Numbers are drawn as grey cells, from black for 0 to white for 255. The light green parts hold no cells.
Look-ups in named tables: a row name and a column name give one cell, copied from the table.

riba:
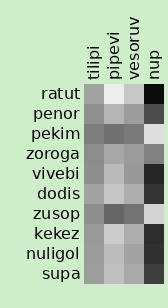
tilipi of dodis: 162
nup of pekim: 222
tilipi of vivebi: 142
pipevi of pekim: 113
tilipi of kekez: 153
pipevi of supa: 192
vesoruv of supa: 169
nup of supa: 62
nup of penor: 77
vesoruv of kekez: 173
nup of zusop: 211
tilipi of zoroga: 140
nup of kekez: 45
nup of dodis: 53

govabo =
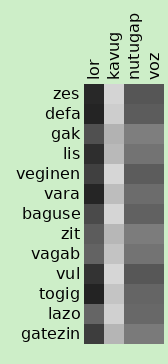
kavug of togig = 196
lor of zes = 40
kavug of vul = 214
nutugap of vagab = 115
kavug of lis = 185
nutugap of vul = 87
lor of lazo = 101
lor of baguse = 74

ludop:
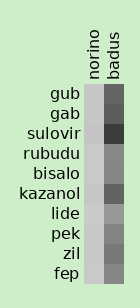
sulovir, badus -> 61
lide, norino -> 202
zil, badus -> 120
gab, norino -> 198
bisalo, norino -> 201
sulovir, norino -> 196
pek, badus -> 131
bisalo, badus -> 134
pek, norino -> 200
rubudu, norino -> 201

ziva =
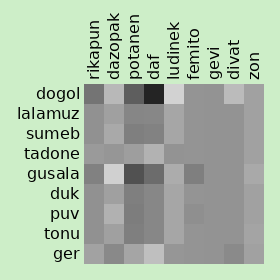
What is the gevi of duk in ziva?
147
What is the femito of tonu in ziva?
148
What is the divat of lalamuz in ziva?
147
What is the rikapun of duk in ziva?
145
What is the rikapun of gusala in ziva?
129
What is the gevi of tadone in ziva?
147

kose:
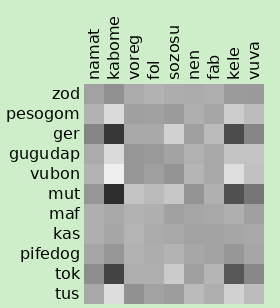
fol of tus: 162
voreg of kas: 180
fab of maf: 168
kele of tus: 209
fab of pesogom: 165
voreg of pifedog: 178
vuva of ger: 134
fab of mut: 176
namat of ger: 134
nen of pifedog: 167
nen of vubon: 181
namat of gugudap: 171
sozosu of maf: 161
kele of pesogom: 204
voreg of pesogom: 160
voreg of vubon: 150
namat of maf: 175
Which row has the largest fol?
mut

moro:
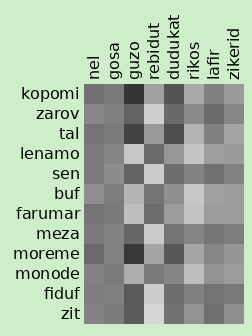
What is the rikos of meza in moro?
133
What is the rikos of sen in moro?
131
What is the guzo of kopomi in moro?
53
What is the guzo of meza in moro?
103
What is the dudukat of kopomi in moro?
84
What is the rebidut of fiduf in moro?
204

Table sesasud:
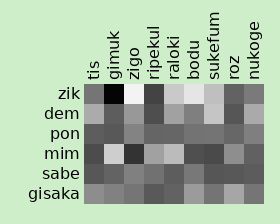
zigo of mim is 51
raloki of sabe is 93
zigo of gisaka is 117
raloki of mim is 187
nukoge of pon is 127
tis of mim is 76
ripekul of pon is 101
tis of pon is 93
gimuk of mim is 206
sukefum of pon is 116
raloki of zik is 201
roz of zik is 98
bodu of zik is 229
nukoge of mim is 97
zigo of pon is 131
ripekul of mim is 161
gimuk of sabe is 99
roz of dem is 86
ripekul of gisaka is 89
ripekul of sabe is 113

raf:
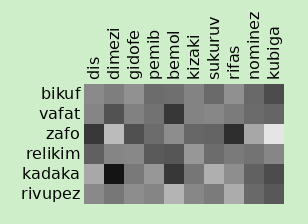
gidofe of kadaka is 121
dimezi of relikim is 133
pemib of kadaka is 151
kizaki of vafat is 131
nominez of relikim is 115
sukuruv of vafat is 135
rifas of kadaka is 142
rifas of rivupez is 172
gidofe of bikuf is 145
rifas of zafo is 46
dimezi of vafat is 82
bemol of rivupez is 180
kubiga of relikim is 134
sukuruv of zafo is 100
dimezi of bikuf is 126
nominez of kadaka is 97
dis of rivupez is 137
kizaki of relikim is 151
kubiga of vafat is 101
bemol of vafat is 55

